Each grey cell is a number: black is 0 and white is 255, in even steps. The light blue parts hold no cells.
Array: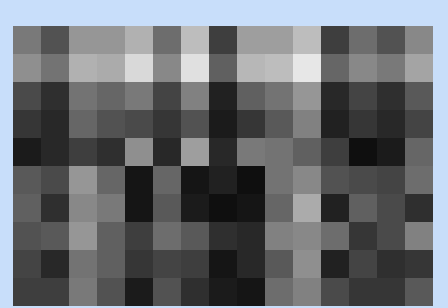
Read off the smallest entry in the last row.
21
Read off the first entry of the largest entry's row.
143
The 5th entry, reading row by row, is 177
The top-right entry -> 136
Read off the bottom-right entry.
89
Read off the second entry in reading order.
82
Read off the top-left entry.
121
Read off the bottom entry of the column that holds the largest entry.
129
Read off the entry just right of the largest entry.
102
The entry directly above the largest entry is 189
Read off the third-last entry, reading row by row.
54
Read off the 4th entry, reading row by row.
150
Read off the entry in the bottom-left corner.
62
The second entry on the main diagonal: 115
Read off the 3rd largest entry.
217
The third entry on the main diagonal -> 115
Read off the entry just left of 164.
121
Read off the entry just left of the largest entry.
189

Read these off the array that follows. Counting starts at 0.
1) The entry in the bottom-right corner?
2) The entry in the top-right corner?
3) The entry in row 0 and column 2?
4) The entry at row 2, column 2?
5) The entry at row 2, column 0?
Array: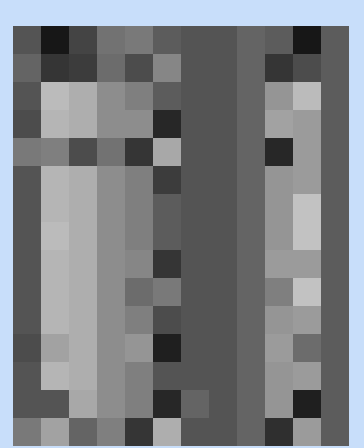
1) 92
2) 92
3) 68
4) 174
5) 84

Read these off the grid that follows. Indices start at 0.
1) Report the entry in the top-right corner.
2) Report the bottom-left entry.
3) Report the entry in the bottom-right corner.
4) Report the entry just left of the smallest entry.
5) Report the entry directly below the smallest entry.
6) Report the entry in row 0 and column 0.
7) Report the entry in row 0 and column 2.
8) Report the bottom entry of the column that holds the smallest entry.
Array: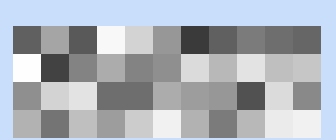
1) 102
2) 178
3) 241
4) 151
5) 219
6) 96
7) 89
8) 178

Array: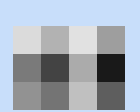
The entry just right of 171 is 25
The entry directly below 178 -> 67
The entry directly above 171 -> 225
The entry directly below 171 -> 192

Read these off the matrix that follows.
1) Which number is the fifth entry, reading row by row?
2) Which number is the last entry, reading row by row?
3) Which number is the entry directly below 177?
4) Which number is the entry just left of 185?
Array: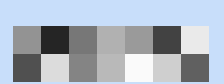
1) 154
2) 96
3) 185
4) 132

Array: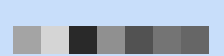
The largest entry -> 213
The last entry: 102
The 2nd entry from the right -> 116

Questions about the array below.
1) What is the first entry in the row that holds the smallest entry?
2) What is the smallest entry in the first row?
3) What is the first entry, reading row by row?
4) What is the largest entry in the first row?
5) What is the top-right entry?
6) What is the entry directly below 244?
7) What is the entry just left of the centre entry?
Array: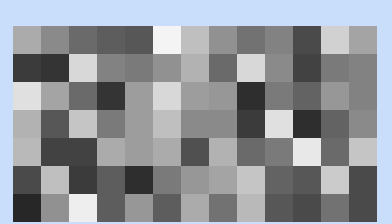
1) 39
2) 74
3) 171
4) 244
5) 164
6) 145
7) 191
